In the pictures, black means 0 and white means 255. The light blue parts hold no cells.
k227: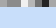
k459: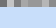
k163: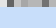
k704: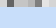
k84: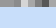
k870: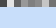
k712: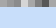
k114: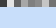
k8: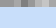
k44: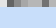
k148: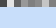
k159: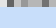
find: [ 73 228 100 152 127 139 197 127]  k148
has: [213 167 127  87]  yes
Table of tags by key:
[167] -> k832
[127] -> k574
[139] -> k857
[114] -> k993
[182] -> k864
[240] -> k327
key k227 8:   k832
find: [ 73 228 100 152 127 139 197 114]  k870
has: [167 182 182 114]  yes
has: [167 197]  no

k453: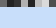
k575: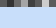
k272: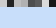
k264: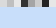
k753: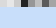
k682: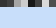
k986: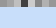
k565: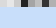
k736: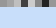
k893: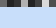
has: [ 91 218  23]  yes
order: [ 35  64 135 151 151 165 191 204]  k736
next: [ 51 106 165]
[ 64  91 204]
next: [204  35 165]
[191  51 177]
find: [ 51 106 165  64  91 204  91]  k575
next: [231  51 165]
[204  35 231]

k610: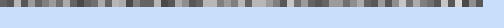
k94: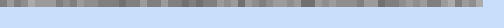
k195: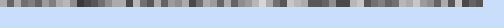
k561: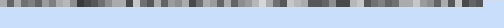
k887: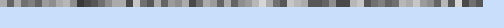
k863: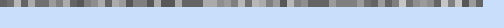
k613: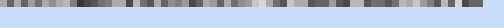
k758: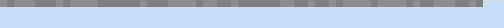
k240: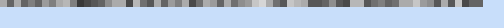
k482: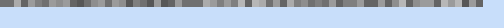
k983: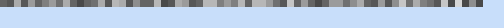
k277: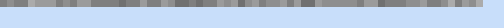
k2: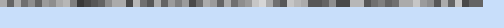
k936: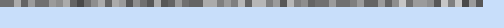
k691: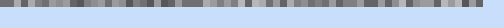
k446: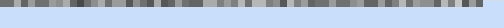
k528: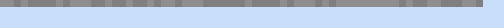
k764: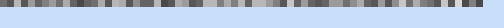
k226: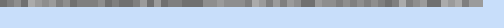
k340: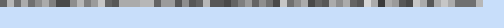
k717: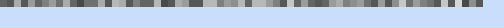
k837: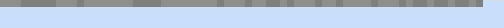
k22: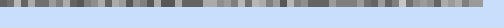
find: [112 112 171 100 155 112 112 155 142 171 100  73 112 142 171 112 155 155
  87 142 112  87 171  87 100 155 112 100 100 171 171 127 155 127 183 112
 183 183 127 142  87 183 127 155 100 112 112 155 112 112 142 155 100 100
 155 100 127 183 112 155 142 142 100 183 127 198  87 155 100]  k446
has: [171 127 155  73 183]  no
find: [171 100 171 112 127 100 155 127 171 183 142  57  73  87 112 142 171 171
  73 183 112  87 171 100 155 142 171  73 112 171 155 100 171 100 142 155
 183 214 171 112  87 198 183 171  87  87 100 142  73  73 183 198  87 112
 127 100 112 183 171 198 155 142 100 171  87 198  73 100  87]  k195
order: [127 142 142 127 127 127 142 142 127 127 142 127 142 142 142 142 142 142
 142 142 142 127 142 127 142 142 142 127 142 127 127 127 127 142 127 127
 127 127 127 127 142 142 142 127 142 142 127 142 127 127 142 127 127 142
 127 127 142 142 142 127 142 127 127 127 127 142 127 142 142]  k528
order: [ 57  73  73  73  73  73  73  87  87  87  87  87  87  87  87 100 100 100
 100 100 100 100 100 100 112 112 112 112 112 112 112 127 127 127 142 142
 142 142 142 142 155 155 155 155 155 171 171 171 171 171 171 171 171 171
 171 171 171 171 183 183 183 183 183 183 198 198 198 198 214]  k195

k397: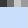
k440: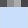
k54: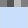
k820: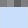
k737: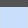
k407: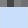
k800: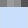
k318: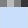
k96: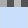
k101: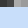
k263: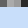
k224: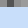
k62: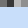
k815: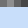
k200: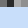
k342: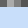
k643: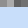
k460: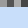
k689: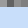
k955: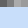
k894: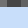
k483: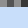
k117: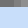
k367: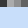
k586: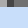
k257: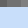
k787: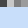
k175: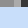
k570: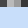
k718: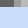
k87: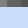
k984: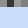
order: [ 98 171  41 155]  k263
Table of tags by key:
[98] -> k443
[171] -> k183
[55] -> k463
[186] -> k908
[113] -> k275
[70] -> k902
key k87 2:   k443

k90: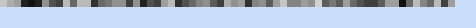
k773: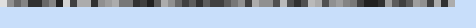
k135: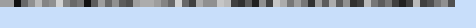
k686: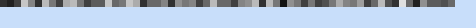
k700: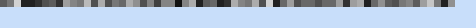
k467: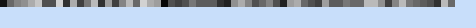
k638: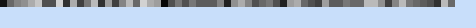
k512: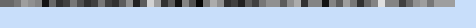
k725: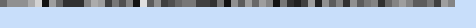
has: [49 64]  yes
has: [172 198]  yes
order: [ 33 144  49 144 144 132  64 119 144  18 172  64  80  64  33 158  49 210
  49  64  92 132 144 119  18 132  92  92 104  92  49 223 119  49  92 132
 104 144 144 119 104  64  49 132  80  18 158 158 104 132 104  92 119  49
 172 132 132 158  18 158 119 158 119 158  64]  k725
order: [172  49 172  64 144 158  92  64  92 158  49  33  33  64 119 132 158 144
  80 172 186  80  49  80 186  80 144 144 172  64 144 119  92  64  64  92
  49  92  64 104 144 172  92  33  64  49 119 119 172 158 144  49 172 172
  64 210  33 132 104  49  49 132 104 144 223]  k773

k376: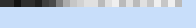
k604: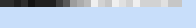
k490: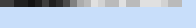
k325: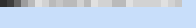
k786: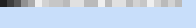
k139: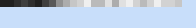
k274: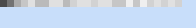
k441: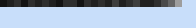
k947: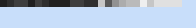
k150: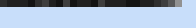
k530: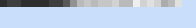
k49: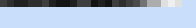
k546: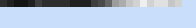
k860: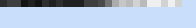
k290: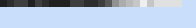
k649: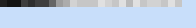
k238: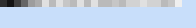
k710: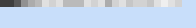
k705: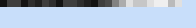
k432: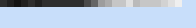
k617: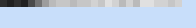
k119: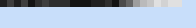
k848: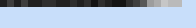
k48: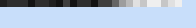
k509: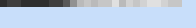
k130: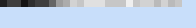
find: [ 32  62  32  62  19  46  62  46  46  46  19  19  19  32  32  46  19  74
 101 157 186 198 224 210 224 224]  k119
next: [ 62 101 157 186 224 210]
[186 198 186]
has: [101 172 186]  no
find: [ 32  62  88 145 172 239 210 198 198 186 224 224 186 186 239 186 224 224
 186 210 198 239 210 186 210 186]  k786

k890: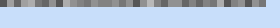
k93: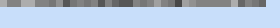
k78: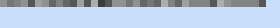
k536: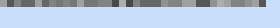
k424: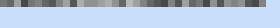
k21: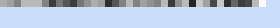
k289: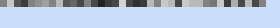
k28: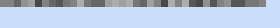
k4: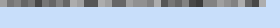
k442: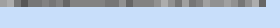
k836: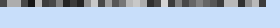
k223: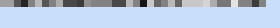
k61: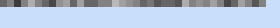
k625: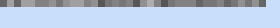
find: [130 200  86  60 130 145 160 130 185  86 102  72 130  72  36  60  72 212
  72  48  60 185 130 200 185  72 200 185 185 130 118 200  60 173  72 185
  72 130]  k289
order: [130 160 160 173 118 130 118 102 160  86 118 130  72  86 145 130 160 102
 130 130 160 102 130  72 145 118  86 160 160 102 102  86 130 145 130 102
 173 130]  k536

